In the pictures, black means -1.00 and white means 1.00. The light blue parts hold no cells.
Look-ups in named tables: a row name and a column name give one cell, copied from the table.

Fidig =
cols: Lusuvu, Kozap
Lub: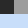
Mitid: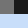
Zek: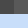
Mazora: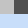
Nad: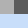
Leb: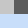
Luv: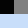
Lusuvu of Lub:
-0.68
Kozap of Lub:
0.23
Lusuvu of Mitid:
-0.10
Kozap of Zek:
-0.30
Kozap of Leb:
-0.28
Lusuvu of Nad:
0.39
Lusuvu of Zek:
-0.43
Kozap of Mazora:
-0.37
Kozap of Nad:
-0.28
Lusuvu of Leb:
0.55
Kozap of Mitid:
-0.80
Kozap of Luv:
0.00
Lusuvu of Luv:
-0.98
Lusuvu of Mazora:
0.53

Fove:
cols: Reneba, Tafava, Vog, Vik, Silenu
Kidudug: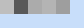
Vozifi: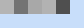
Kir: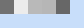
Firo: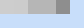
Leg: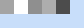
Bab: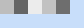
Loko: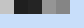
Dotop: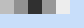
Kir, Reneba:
-0.11
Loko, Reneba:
0.54
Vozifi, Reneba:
0.41
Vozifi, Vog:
0.32
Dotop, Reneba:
0.49
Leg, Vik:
0.36
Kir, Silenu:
-0.19
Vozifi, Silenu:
-0.38
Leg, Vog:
0.12
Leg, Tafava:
1.00
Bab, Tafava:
-0.21
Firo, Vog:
0.43
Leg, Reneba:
0.29

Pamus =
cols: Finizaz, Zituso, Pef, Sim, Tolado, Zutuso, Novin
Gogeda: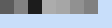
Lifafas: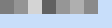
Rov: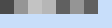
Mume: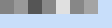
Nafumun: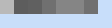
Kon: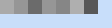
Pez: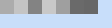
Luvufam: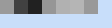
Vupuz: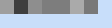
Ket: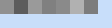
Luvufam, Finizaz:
0.21
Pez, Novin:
-0.19
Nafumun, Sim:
-0.12
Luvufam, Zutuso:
0.42
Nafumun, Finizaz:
0.45
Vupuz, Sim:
-0.02
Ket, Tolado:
0.08
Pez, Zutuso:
-0.17
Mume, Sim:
0.07
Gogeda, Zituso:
0.01
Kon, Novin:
-0.32
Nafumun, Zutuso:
0.04

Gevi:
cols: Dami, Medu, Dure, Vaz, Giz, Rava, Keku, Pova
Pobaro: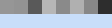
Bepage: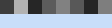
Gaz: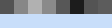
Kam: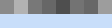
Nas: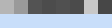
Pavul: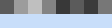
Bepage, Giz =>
0.01
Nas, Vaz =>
-0.40
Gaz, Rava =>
-0.78
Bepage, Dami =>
-0.52
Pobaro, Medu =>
0.15
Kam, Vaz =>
-0.19
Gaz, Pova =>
-0.28
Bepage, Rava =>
-0.31
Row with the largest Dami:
Nas

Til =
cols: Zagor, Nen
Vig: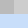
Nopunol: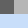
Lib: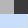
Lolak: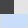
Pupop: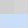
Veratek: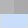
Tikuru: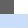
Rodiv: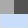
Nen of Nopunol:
0.43
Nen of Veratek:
0.33
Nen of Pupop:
0.66
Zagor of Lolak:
-0.46
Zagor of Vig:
0.46
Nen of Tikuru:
0.99
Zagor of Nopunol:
-0.24
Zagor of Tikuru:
-0.23
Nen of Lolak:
0.79
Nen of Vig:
0.61
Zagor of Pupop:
0.62
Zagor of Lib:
0.43
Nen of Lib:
-0.54
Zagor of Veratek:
0.42
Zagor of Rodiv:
0.33
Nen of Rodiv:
-0.35
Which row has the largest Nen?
Tikuru

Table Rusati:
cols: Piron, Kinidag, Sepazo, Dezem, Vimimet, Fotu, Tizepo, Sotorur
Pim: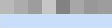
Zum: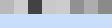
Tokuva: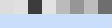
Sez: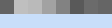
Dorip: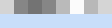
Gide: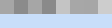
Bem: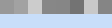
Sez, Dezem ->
0.27
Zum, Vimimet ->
0.60
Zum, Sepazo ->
-0.48
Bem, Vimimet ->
0.05
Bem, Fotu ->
-0.10
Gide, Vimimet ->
0.54
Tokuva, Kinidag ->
0.76
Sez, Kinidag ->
0.50
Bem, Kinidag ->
0.27
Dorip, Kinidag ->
0.05
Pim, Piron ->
0.45
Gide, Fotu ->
0.31
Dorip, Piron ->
0.66
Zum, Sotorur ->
0.08
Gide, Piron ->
0.30
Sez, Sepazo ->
0.46

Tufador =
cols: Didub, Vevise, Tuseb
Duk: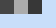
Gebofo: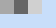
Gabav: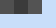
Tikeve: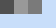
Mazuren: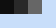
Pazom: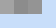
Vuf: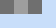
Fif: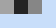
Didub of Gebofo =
0.32
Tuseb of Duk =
-0.57
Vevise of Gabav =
-0.54
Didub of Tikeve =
-0.37
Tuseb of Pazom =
0.16
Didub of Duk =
-0.46
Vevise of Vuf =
0.24
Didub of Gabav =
-0.37
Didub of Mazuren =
-0.89
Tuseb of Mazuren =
-0.20
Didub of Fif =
0.28
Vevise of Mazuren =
-0.68
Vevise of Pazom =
0.10
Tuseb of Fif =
0.05
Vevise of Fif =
-0.72
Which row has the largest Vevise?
Duk

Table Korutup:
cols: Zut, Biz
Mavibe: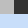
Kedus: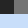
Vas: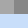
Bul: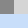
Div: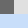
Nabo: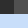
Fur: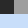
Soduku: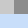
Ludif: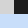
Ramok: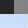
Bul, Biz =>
0.67
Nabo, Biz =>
-0.37
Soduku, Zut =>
0.58
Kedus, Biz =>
-0.09
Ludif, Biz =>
-0.77
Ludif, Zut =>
0.66
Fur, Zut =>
-0.68
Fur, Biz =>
0.24
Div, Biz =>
0.76
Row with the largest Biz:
Div

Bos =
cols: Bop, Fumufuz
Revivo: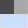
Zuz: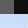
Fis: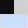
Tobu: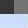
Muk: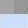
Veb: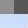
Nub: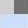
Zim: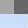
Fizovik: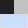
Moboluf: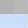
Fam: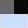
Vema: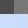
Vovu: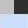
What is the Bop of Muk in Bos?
0.29
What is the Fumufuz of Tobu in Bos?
-0.08
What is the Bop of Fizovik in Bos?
-0.75
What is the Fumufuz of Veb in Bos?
-0.32
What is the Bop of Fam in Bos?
-0.19
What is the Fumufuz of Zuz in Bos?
-0.88
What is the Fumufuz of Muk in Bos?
0.18
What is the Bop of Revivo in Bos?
-0.43
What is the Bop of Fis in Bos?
-0.89
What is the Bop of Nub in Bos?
0.63
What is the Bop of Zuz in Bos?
-0.26
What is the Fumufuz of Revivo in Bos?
0.32
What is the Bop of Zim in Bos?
0.30
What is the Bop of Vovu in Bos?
0.51
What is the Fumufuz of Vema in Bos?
-0.06
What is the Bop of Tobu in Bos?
-0.57
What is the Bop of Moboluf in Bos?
0.39
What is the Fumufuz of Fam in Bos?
-0.94
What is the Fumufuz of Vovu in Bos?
-0.64
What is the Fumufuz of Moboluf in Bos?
0.44
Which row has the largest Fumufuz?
Fis

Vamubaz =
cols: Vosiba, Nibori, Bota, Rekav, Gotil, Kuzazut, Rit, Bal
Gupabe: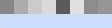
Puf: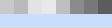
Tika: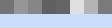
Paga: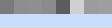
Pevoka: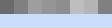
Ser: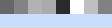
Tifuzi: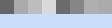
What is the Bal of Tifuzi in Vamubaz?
0.34
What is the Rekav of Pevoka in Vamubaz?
0.17
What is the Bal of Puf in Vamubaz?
-0.28
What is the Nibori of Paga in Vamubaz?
0.11
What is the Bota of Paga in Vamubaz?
0.12
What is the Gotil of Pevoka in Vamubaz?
0.11

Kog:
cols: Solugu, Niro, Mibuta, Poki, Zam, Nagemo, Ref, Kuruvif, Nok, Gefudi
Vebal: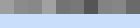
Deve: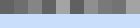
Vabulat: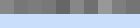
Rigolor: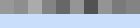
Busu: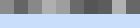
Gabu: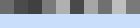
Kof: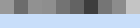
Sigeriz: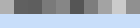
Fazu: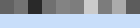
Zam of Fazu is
0.03
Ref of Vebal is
-0.33
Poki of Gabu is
-0.04
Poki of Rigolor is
0.03
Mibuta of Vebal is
0.07
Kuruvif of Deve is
-0.05
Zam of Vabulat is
-0.20
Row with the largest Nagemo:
Rigolor

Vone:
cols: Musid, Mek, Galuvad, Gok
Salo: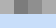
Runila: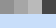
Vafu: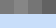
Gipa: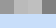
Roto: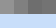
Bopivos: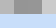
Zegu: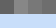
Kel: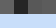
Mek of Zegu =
0.06
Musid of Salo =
0.39
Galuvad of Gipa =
0.50
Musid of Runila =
0.14
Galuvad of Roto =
-0.14
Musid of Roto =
0.15
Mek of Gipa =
0.46
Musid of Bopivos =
0.44

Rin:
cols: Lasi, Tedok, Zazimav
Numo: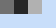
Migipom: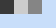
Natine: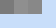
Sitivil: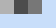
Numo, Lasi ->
-0.12
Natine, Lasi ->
-0.04
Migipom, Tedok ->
0.60
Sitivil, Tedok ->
-0.40
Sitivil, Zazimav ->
-0.07
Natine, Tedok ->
0.12
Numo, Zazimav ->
0.39
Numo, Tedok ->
-0.70
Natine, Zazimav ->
0.07
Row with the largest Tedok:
Migipom

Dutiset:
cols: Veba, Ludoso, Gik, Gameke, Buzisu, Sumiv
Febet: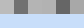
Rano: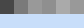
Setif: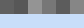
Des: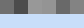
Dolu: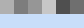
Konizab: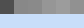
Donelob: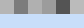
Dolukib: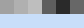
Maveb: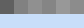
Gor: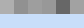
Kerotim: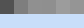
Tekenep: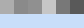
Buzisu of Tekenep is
-0.06
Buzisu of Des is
-0.18
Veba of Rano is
-0.44
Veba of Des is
-0.13
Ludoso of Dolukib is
0.38
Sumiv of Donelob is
0.47
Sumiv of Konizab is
0.14
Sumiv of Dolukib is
-0.19
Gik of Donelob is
0.38
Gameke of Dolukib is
-0.26
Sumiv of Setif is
0.05
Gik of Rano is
0.20
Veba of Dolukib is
0.26
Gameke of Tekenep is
0.55
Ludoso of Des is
-0.40
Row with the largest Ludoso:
Dolukib

